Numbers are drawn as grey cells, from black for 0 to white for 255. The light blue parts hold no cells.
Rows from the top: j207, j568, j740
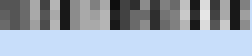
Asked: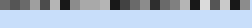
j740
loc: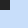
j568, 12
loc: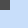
j740, 5
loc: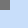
j568, 17
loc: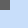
j568, 1
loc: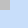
j207, 19

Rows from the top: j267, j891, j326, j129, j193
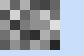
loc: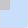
j891, 5
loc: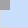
j193, 4
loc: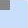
j193, 5
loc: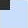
j129, 4
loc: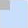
j267, 1
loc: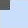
j193, 1
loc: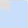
j326, 6

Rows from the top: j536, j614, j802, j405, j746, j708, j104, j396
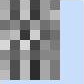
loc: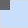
j708, 2
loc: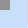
j746, 5
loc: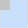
j614, 3
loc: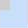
j405, 4
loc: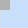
j614, 1
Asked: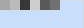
j405
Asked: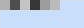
j614

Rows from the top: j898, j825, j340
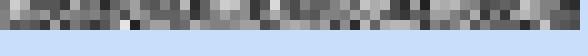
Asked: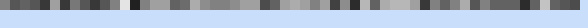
j340
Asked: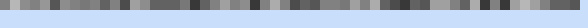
j825
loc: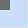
j340, 19
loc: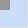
j825, 5
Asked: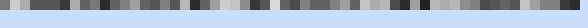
j898
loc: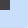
j340, 34

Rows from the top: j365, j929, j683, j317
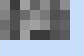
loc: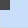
j317, 2
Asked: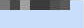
j317
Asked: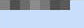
j929
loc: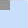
j683, 3
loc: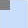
j929, 1

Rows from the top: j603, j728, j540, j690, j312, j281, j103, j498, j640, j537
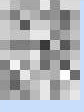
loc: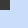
j312, 5
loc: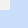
j103, 2

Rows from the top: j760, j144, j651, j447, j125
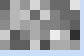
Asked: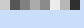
j447
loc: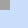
j651, 3
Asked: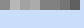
j651
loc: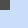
j125, 5
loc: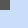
j447, 2
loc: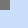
j651, 7
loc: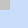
j144, 3

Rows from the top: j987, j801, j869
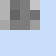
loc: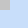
j987, 4
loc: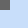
j801, 2
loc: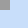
j869, 4
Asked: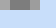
j869
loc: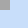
j869, 1
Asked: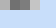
j987

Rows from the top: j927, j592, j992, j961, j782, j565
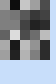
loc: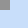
j782, 4
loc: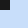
j782, 2
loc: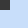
j592, 4
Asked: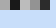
j782
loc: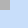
j565, 3

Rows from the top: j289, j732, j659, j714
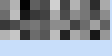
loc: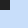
j714, 7
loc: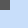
j714, 5
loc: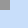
j714, 11

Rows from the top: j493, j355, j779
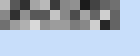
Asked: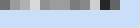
j779
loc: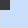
j493, 6
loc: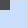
j355, 8
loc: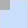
j779, 3
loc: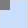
j779, 8
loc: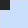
j779, 11

